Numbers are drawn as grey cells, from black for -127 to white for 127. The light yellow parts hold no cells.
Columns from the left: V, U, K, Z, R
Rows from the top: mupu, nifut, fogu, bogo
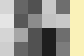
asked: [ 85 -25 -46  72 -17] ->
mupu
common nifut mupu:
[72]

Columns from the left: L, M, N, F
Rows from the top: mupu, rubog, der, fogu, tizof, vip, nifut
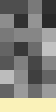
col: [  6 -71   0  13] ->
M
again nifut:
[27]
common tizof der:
[6]
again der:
[6]
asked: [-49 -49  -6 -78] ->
mupu

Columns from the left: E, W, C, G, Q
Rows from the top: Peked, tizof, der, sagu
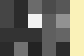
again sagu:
[-84]
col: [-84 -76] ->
W
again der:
[-76]
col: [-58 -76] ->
E
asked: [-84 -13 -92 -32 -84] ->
sagu
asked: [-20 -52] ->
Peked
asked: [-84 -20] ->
Peked

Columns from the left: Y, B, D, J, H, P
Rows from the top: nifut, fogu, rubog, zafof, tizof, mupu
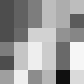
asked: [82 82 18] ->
rubog
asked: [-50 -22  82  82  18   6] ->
rubog
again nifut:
[61]
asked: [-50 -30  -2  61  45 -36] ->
fogu

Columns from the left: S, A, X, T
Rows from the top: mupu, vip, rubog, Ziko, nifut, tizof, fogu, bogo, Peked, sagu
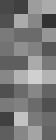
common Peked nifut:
[-5]
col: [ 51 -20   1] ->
A
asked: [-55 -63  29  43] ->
mupu
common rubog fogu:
[-20]
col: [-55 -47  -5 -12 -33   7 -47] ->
S

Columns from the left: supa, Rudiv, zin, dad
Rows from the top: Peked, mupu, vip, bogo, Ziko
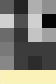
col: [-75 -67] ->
Rudiv
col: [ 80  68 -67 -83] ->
zin
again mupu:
[80]
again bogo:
[-67]

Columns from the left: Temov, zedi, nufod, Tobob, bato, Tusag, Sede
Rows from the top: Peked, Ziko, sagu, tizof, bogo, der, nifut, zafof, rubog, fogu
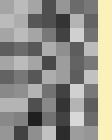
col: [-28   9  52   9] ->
Temov
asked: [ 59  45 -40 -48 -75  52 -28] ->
Ziko
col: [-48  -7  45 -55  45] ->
Tobob
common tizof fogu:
[15]
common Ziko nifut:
[52]

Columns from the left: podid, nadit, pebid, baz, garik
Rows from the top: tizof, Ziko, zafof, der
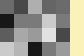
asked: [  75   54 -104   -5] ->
der
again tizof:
[-20]
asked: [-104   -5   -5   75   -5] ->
Ziko
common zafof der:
[26]
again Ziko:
[-5]

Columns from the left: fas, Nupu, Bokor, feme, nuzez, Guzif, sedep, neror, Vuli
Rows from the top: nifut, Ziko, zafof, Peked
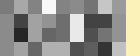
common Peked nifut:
[11]
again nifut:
[3]
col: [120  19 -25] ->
feme
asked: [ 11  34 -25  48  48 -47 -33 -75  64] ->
Peked
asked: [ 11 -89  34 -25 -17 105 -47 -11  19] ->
zafof
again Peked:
[48]

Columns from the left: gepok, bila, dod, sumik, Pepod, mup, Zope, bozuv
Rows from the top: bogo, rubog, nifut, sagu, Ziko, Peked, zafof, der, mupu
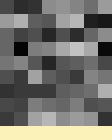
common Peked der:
[-48]
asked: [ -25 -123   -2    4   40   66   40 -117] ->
sagu
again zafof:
[-69]
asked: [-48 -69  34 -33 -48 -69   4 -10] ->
Peked

